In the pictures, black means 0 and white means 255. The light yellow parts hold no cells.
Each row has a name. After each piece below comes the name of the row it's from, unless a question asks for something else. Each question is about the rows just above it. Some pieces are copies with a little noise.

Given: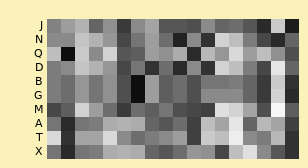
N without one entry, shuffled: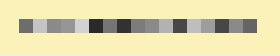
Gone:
[35]
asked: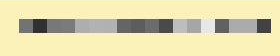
A
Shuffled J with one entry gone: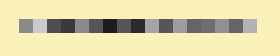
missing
[130]
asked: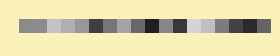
N

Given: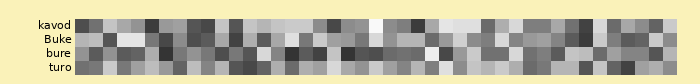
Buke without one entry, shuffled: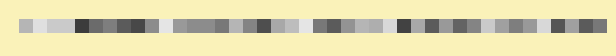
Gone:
[208]
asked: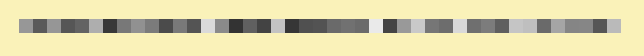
bure

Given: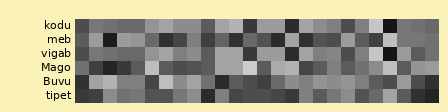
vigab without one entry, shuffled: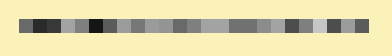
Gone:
[133]
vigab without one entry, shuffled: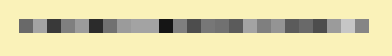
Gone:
[140]
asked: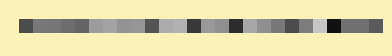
kodu
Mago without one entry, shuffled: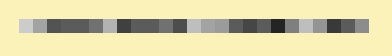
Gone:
[170]
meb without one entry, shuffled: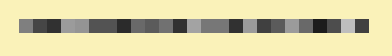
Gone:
[99]
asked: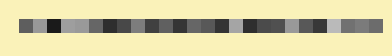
meb
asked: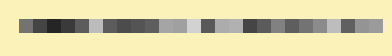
Mago

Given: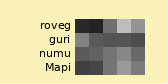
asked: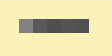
guri
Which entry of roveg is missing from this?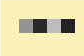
[111]
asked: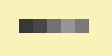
Mapi

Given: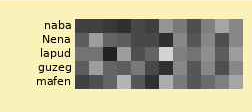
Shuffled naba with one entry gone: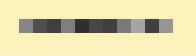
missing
[56]
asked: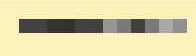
naba

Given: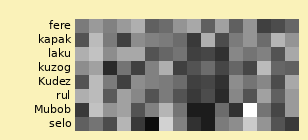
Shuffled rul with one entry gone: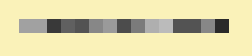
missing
[90]
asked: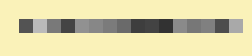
Kudez
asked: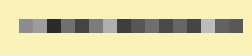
kuzog
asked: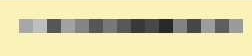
rul

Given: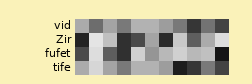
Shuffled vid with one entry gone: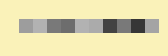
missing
[115]
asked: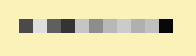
fufet

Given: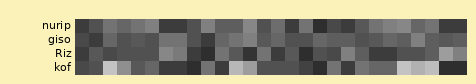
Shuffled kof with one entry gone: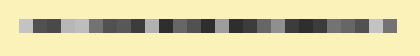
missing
[66]
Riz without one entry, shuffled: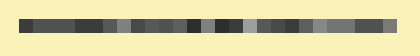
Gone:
[52]
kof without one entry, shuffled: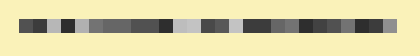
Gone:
[157]
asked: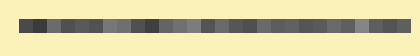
giso
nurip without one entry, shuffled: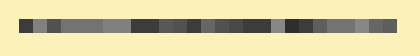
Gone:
[109]
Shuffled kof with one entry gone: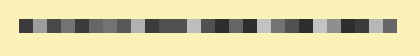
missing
[66]
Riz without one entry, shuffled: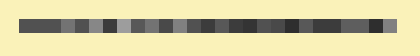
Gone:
[122]

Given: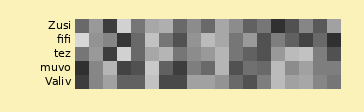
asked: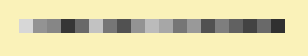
fifi
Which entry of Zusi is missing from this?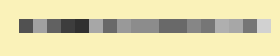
[89]
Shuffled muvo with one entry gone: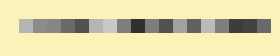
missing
[112]
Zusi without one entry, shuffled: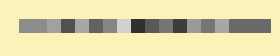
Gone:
[175]
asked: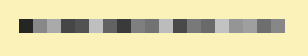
muvo

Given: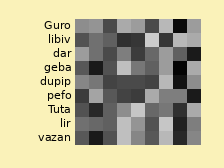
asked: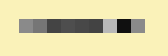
dupip
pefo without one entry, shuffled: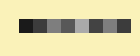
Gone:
[164]
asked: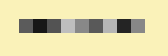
vazan

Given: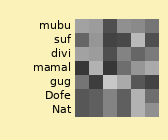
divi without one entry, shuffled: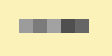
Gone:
[131]
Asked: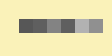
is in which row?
Nat
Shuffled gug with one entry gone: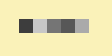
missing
[67]
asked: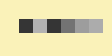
mamal
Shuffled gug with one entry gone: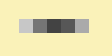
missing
[61]
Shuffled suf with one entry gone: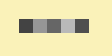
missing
[73]

